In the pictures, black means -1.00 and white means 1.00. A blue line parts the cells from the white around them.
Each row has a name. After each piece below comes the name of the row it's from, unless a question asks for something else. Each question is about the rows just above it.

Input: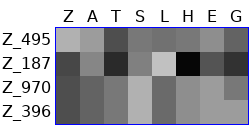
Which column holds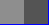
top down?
E
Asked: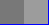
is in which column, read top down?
G
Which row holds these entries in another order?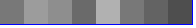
Z_970

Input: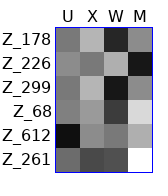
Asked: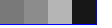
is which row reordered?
Z_299
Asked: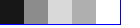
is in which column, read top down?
M
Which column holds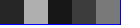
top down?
W
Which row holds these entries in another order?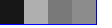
Z_226

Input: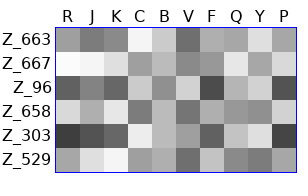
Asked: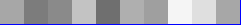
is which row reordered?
Z_529
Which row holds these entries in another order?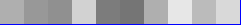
Z_658

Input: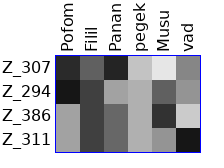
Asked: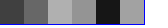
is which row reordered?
Z_311
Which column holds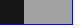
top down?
Pofom
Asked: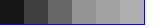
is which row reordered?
Z_311

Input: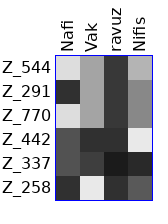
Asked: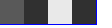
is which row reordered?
Z_258
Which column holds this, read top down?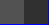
Nafi
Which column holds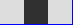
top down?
Nafi
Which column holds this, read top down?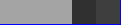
Vak

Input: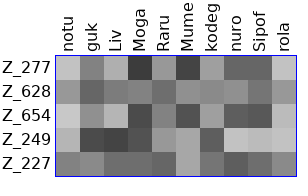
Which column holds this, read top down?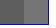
kodeg
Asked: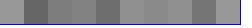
Z_628

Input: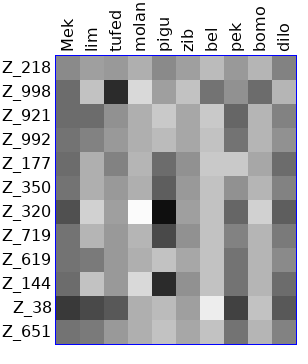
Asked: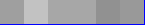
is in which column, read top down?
zib
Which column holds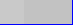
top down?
bel
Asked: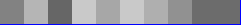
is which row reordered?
Z_921
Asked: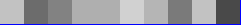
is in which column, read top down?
lim
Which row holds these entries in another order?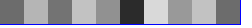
Z_144

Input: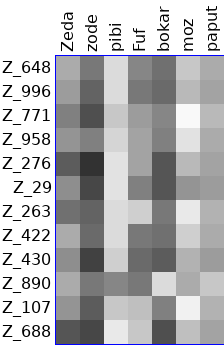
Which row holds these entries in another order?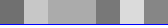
Z_648
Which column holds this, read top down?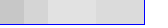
pibi

